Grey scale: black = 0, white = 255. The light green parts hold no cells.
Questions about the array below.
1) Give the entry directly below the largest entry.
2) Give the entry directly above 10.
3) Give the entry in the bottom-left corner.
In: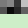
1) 97
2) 134
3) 81
